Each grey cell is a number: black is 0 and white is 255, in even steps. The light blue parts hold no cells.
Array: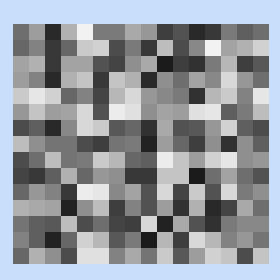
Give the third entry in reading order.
41
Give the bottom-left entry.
103
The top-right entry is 110
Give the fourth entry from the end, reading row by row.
209
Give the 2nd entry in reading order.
157
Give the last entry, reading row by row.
196
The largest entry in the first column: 202
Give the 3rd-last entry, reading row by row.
196
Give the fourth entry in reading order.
177
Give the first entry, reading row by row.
110
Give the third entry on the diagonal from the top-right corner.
183
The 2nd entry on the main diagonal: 130
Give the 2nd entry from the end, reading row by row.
76
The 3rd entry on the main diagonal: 56

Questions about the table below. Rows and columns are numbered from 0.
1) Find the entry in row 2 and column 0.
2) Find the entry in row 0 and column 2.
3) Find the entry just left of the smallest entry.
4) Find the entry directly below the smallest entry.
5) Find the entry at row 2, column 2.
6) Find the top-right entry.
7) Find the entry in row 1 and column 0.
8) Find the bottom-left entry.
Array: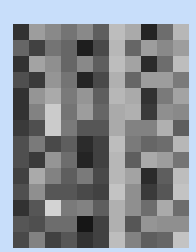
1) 50
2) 137
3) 109
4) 50
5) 143
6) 183
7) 102
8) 73

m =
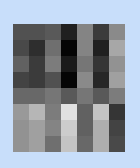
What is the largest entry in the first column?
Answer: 153
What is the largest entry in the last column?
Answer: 167
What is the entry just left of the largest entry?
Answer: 124
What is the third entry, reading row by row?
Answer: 89
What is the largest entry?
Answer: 225
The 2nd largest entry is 204
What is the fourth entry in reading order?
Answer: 32
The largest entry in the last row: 196
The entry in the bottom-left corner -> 146
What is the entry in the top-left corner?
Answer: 81
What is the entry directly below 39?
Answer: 89
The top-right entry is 138
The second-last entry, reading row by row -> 174
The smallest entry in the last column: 53
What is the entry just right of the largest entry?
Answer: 97
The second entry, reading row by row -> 81
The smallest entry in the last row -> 73

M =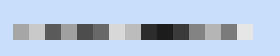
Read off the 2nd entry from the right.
123
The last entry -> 230
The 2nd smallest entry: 44
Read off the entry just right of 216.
188

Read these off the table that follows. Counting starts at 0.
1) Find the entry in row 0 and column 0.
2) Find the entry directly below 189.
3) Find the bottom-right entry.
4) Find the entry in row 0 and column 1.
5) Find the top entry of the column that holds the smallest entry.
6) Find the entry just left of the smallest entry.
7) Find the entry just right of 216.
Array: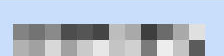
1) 131
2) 196
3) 91
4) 115
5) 62
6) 169
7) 161
